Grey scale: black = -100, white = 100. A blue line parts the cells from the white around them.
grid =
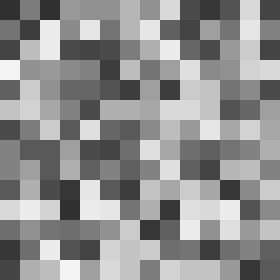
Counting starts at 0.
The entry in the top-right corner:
-47
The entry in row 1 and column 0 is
-9
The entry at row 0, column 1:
-3
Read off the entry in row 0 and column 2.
-62
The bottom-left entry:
-47
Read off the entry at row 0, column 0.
-62
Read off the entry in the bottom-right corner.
-30
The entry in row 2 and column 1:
48
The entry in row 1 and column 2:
85
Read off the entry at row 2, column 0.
-47
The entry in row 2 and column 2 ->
85

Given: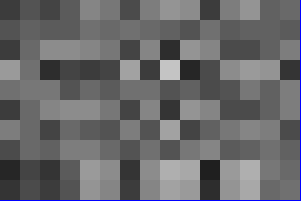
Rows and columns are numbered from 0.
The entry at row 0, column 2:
-47
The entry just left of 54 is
-53
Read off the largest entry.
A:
54
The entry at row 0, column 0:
-53
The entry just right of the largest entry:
-70
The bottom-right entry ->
-12
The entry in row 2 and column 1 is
-18
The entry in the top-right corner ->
-18
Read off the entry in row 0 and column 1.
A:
-35
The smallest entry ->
-76
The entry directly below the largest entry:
-35
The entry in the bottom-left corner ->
-59
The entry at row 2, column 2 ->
10
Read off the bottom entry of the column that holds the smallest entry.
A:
-65
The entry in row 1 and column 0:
-35
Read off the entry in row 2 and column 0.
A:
-53
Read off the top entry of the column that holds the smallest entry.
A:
-53

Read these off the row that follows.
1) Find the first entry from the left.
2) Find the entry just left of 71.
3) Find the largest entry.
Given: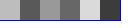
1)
48
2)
-19
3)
71

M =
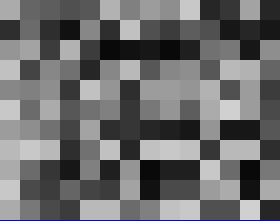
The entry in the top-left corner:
34
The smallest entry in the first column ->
-64
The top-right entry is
-70
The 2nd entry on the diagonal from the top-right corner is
-70
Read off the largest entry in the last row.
63
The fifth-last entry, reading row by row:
57
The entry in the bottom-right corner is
-70
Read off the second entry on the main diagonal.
-16
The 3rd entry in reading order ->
-27
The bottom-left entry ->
34
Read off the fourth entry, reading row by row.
-37
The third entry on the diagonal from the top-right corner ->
-6
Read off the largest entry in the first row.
57
